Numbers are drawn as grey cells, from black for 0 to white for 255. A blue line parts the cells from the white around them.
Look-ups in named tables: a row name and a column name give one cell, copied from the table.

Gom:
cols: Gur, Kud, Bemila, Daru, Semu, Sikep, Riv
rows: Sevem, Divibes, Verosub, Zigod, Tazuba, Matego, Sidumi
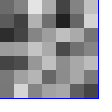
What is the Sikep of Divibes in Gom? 102
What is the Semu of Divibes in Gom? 33
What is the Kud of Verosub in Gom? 68
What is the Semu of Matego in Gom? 140
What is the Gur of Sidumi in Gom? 120
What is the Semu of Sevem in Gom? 67
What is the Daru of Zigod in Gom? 170
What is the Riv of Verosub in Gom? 116
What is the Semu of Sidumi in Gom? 168
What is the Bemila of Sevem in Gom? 228
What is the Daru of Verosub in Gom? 158
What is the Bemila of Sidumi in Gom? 133
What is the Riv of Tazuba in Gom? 188
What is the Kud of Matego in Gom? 161
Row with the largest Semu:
Verosub

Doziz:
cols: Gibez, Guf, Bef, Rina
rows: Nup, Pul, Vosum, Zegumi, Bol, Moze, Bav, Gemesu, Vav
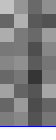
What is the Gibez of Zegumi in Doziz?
120
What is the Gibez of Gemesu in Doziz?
102
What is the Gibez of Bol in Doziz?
134
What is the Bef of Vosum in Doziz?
105
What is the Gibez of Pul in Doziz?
102
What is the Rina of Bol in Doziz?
118
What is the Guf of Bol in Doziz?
144

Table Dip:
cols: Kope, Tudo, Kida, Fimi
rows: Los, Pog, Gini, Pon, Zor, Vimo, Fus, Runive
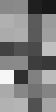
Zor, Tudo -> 138
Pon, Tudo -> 81
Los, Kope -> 136
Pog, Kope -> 176
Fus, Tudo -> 135
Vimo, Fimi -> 187
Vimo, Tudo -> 47
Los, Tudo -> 138
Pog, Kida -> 91
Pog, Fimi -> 155
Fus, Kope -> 170
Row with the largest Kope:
Vimo

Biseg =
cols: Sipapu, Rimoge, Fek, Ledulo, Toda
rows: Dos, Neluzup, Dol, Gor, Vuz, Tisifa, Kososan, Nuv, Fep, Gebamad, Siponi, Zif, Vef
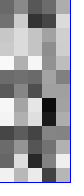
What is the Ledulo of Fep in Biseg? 26
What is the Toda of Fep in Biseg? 173
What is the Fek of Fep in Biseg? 223
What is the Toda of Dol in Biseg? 207
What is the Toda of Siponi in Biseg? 177
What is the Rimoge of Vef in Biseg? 184
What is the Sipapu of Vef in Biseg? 241
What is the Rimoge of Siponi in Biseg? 148
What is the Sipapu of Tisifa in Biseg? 108
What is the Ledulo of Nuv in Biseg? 12
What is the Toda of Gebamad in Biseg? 131
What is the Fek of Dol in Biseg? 196
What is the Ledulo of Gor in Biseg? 142
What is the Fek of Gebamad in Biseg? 68
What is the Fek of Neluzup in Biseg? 51
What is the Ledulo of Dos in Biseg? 108
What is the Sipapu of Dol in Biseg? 199
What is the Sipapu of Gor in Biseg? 202
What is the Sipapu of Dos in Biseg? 105
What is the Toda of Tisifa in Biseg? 128

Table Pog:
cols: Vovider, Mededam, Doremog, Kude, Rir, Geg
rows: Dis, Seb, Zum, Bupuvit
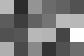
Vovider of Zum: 81
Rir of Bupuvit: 81
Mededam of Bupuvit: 74
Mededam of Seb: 62
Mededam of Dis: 43
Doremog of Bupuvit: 137
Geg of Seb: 184
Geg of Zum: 254
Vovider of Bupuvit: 175
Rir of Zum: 69
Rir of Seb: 186
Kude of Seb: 116
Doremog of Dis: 148
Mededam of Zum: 86
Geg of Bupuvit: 109
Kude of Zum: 180
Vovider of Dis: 185
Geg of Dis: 82
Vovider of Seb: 92
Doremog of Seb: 98
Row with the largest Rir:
Seb

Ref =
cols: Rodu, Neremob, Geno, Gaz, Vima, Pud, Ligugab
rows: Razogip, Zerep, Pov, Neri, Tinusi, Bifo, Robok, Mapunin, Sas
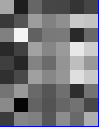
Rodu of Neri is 41
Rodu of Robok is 116
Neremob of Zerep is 85
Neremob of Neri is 65
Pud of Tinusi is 190
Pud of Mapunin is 114
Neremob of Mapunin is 5
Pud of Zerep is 201
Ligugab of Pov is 104
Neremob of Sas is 134
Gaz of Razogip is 70
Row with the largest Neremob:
Pov

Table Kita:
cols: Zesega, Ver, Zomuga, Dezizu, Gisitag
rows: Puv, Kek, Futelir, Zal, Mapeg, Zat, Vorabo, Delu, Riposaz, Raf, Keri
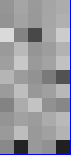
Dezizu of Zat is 122
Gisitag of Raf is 179
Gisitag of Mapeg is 193
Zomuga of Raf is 153
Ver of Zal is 185
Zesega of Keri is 137
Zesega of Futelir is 218
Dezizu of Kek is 166
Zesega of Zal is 154
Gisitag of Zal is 178
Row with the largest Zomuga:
Delu

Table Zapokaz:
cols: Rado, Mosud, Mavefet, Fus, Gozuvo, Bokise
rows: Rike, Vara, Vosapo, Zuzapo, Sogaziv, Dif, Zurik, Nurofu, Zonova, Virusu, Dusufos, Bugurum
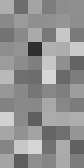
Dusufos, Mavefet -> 213
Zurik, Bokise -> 157
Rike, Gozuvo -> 141
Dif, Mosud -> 111
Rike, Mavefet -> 164
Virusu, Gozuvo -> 112
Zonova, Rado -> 209
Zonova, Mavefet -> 95
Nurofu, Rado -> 130
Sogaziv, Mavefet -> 127
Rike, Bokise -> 143
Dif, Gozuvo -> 105
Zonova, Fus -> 172
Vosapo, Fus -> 120
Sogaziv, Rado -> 156
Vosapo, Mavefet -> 170
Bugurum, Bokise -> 124
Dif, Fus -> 215
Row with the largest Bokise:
Zuzapo

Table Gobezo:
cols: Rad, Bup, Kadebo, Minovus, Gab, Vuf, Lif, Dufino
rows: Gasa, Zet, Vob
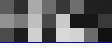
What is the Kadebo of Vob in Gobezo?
208
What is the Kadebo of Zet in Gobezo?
191
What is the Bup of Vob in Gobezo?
29
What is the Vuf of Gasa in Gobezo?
110
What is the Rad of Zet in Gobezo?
146
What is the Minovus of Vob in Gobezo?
36
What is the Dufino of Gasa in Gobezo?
31
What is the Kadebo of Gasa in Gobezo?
170
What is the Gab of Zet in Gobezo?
202
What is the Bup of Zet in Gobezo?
123
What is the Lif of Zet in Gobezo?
23
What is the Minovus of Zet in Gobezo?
73
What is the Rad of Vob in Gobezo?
75
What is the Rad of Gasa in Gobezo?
92
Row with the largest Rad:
Zet

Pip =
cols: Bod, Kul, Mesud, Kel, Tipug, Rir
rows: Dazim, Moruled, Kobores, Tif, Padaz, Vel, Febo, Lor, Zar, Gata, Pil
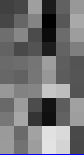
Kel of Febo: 198
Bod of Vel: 103
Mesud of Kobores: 75
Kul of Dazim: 70
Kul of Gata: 106
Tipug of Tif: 99
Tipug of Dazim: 97
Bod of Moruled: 70
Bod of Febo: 152
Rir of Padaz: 84
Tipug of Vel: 92
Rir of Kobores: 157
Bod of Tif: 99
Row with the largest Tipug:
Gata

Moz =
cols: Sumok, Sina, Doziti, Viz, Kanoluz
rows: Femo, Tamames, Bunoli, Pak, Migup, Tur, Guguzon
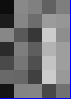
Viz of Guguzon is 72
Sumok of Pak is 43
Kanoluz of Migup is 158
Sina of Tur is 103
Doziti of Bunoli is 55
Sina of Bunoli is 89
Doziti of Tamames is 109
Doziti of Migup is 79
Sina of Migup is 118
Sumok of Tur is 105
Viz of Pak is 179
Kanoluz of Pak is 158
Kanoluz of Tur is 153
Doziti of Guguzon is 133
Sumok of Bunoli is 135
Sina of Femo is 137
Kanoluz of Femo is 126
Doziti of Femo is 128
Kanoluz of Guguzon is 113
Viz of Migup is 196
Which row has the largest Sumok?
Bunoli

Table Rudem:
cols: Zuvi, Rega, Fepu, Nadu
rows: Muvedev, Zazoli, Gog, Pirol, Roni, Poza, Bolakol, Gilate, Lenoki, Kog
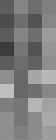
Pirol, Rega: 118
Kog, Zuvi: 142
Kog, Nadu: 156
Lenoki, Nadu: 169
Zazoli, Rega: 109
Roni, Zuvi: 93

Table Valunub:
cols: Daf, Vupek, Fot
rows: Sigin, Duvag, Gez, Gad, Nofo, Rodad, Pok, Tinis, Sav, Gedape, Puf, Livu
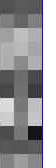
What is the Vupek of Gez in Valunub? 191
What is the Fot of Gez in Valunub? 175
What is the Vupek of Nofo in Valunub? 139
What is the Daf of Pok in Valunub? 71
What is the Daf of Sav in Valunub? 204
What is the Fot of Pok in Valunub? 60
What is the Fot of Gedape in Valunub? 21
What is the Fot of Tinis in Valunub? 191
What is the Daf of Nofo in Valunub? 174
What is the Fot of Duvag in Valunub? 127
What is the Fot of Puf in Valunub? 90
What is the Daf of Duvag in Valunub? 126
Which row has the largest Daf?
Tinis

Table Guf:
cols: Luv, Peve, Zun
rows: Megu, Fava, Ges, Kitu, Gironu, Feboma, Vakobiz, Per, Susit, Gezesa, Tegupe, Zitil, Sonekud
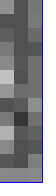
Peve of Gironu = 86
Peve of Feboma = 81
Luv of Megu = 144
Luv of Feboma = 193
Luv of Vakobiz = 150
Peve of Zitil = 78
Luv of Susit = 121
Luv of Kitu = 121
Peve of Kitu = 81
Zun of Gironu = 112
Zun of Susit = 112
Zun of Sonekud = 137
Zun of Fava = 122
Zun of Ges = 106
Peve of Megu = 81
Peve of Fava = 81
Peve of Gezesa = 87
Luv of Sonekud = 136
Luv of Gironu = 136
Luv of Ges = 94
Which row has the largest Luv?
Feboma

